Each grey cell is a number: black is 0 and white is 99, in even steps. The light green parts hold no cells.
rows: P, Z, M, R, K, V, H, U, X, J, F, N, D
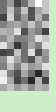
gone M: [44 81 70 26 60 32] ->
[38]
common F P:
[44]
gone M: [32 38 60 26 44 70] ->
[81]
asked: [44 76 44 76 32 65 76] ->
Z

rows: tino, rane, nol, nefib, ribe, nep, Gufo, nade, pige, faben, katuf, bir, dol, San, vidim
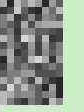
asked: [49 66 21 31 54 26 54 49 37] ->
nol
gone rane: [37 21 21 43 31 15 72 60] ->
[78]
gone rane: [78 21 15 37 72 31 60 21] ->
[43]

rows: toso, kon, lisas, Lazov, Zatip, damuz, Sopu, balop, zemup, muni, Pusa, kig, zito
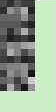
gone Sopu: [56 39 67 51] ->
[62]
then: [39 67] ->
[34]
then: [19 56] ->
[45]
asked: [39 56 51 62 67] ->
Sopu
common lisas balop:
[29]
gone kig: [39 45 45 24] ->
[79]
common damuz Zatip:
[19]

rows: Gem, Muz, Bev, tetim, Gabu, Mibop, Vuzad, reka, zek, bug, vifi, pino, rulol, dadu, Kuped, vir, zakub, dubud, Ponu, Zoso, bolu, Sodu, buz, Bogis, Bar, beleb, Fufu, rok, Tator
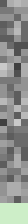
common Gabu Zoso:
[41]
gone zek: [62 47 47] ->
[57]
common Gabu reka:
[57]

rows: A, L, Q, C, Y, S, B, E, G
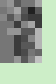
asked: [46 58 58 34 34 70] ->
Y
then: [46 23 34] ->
[34]
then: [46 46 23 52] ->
[64]
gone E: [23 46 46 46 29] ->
[40]

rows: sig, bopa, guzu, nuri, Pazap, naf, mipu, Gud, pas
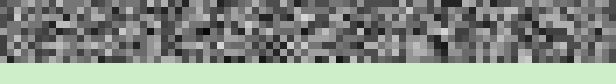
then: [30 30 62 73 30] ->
[30]
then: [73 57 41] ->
[30]
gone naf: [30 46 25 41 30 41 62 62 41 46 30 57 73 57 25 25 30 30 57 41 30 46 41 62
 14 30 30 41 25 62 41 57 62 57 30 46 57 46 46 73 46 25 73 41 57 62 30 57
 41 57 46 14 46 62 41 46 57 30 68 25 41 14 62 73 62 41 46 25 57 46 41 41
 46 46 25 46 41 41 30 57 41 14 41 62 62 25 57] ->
[19]
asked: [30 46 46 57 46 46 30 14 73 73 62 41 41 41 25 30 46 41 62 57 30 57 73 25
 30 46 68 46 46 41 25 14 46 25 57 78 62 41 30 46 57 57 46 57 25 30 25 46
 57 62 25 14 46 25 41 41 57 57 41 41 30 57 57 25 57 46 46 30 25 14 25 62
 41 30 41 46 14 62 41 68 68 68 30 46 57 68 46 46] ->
nuri
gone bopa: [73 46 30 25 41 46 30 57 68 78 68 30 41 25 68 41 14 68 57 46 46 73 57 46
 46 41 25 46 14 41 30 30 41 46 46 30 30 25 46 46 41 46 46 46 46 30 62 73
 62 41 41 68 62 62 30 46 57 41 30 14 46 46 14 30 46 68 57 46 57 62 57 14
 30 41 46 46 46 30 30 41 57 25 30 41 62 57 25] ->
[52]
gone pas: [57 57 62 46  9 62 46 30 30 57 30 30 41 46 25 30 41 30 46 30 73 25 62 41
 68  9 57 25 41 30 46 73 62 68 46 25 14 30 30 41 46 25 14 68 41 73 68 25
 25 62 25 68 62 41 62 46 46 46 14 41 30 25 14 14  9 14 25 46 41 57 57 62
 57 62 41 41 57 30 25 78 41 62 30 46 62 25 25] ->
[36]

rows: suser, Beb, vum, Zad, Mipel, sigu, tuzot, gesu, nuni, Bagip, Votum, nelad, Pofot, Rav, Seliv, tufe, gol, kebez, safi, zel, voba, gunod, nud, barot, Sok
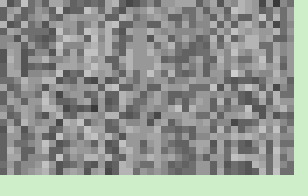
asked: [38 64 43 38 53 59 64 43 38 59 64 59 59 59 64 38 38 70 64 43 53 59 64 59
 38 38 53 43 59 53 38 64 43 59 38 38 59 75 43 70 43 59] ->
vum
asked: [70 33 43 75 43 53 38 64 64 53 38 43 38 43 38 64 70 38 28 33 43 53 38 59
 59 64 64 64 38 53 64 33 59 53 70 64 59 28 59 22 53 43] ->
suser
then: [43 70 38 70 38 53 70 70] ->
[59]
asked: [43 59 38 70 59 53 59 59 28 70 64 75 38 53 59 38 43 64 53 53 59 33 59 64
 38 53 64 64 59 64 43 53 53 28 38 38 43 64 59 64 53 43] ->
kebez
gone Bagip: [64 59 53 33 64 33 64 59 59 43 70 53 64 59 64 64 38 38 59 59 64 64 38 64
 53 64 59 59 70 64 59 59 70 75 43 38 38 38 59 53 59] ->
[48]
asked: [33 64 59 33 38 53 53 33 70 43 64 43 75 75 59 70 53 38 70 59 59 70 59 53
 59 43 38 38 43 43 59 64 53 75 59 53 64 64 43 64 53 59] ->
gesu

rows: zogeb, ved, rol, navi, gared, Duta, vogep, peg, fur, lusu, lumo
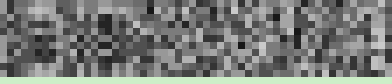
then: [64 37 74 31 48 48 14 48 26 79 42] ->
[37]
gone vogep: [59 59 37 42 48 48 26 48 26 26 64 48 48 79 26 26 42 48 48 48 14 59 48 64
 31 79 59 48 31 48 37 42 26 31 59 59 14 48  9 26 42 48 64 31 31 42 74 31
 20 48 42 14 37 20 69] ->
[54]
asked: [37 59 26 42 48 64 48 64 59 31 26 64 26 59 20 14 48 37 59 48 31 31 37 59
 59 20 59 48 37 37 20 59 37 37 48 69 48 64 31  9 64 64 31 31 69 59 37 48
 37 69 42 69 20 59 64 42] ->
rol

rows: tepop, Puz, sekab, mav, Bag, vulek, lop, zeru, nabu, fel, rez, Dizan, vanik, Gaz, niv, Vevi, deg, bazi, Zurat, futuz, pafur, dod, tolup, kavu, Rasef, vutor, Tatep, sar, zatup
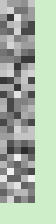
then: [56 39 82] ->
[66]
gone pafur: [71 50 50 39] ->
[33]
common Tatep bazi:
[45]

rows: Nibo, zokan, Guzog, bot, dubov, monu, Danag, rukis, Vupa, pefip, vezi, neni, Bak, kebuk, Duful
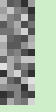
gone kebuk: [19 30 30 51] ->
[25]
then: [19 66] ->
[82]
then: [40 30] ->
[71]
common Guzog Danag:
[71]
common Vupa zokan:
[77]

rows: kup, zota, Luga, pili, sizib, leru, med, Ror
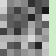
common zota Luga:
[42]
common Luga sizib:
[36]

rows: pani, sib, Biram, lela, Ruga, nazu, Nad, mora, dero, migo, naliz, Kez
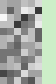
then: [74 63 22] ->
[45]
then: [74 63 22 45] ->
[85]
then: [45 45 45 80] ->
[63]
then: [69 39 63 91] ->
[85]
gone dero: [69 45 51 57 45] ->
[80]
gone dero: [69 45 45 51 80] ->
[57]

